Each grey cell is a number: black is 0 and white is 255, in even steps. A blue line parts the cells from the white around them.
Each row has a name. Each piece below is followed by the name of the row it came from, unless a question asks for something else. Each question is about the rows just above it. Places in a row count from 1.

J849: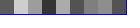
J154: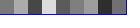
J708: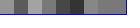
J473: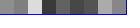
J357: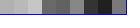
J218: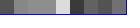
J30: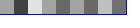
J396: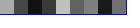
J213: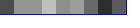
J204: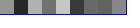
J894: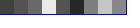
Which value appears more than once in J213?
[149]
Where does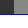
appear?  J708
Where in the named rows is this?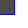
J213, 1
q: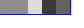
J218

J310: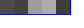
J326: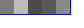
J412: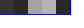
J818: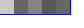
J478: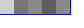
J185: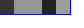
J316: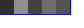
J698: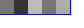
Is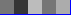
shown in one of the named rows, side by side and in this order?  yes
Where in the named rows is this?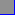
J316, 2
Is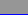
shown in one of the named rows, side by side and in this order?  yes
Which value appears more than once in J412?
[41]
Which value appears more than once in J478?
[137]
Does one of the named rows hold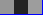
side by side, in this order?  yes
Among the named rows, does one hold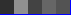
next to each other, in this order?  no

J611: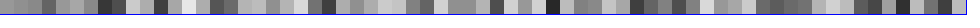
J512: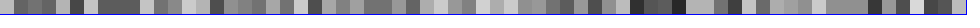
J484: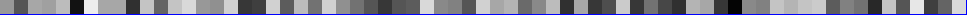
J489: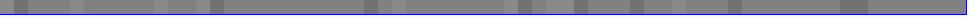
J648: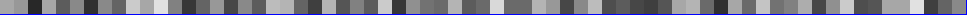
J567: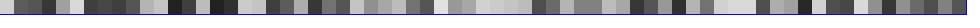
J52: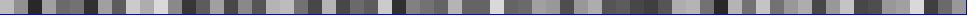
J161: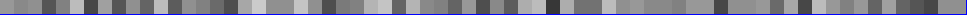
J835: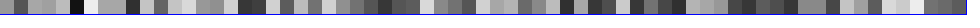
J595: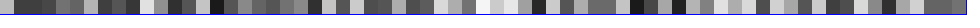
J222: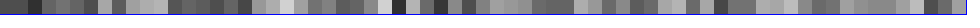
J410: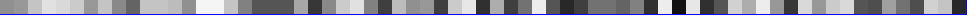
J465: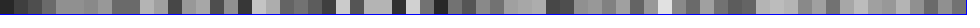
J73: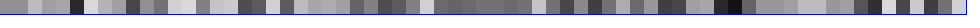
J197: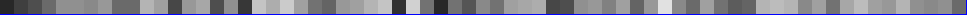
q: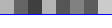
J648
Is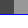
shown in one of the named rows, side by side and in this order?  yes
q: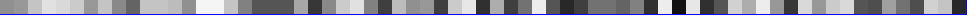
J410
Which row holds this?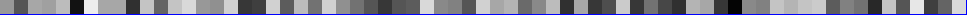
J484
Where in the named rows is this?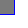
J161, 25

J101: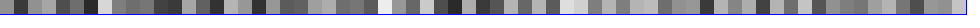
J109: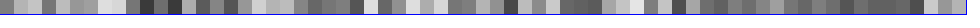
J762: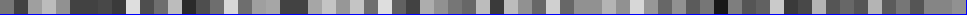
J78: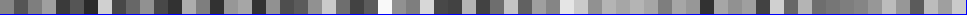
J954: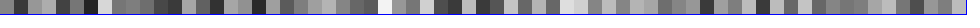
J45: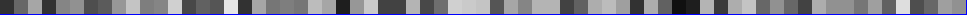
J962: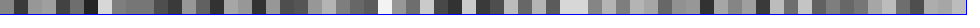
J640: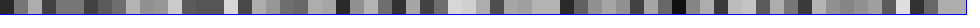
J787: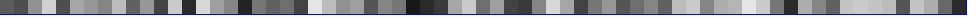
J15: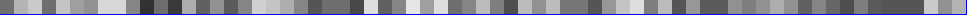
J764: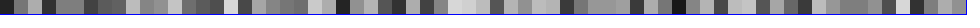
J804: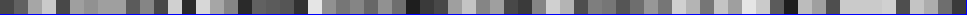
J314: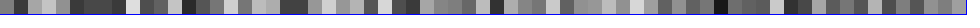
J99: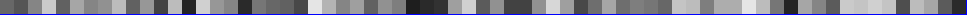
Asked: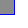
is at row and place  J109, 39
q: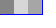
J787
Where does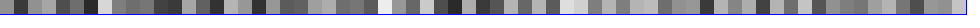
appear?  J101
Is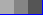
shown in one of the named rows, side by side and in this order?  yes
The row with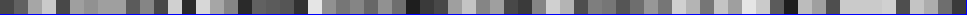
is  J804
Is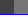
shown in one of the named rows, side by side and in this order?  yes
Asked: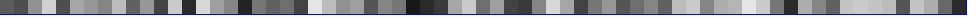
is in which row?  J787

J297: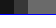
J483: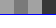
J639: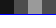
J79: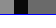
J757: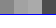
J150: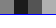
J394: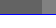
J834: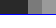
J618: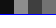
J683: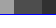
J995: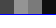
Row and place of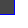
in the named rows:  J995, 1
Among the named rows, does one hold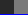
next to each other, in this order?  yes
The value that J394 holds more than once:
[99]
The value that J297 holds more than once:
[106]
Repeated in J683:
[77]
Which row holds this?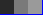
J834
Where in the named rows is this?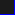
J150, 2

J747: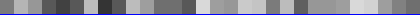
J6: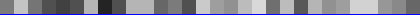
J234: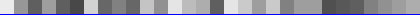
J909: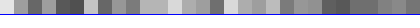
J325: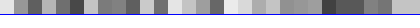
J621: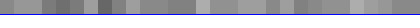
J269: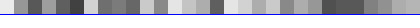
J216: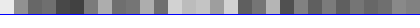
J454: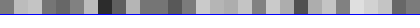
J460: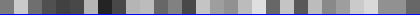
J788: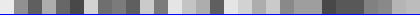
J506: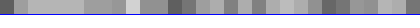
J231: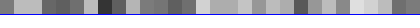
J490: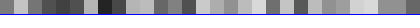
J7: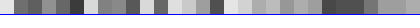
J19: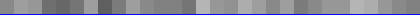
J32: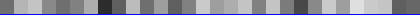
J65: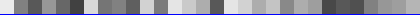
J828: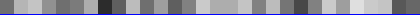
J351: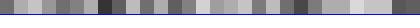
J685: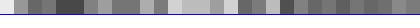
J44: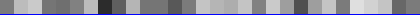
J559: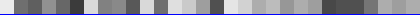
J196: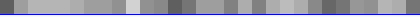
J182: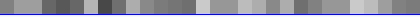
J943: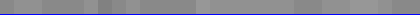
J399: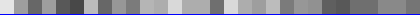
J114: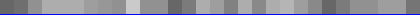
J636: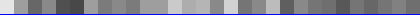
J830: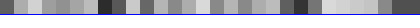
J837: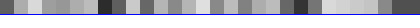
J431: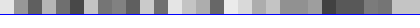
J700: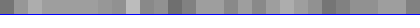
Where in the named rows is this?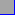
J830, 6
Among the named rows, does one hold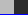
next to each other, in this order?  yes
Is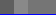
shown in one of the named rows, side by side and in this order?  no
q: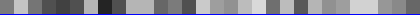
J6
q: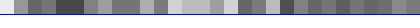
J685

